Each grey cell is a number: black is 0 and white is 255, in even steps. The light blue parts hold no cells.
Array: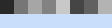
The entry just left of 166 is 118
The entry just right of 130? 200
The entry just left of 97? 69

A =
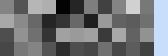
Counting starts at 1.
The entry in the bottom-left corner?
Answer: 71
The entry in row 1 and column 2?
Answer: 84
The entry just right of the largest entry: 120
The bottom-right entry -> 65
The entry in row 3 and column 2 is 146
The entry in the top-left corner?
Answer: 132
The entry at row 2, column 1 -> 168
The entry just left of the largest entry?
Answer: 132
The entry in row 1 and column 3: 182
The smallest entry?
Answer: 3
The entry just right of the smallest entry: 37
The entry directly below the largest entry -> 92
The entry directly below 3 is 52
